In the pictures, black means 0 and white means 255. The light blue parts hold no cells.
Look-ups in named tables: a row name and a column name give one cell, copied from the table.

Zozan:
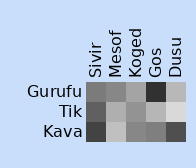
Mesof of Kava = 192
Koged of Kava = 135
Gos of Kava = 127
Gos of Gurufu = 49
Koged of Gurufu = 164
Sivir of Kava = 67
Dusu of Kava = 79
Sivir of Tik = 96
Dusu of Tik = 217
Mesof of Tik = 175
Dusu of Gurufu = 184
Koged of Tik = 147
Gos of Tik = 182

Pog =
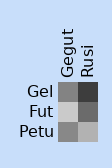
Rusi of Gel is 61
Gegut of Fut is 202
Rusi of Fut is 107
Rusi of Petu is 178
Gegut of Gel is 131
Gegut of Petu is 136

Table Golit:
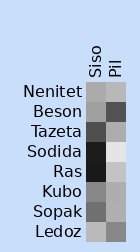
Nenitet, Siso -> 171
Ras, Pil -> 195
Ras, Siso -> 25
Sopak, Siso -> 112
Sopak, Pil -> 175
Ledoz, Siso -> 186
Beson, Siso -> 160
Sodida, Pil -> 229
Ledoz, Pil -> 136
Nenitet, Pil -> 184
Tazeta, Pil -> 173
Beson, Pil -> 82
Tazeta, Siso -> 79

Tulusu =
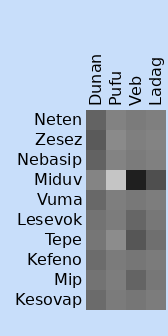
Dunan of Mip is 115
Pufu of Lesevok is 124
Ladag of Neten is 127
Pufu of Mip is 125
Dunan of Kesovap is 107
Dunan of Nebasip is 98
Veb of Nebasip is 123
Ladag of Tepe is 111
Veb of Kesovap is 118
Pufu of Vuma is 126
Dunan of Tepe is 118
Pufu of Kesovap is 123
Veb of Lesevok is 102

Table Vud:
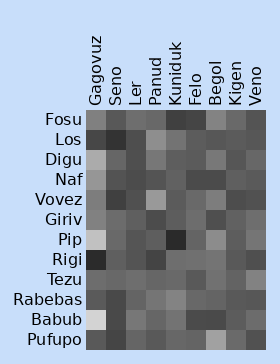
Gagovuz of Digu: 171
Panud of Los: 142
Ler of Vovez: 80
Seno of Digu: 102
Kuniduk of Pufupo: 103
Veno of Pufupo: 81
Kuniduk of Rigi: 110
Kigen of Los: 91
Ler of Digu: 79
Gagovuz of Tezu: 109
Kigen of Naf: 95
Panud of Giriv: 76
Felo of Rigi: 112
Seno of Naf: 83
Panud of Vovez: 153
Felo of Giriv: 109
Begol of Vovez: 125
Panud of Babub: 102

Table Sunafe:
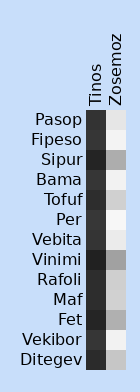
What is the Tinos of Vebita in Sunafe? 52
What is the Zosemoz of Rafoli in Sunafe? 207
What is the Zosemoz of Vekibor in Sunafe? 242
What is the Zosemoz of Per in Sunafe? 247
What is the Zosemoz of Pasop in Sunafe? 230
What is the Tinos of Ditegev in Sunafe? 43
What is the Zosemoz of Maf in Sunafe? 209
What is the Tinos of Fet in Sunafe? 37
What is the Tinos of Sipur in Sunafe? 36
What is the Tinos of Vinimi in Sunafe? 33
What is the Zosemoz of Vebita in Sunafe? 235
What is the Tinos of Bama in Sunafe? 54
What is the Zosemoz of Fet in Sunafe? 176
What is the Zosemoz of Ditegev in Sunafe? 198
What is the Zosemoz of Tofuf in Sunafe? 208
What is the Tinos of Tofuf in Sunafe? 45
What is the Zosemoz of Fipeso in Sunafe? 243
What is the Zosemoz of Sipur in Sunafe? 173
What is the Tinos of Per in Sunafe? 55
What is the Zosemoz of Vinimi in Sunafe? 161

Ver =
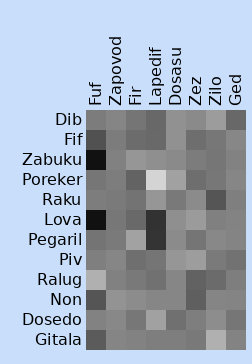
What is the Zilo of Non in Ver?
133
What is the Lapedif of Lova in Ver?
50
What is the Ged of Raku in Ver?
127
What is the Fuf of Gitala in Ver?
91
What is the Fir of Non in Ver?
140
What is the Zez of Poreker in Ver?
110
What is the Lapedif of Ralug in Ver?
113
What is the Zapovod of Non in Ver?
147
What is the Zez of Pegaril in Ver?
117
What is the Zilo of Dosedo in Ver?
141

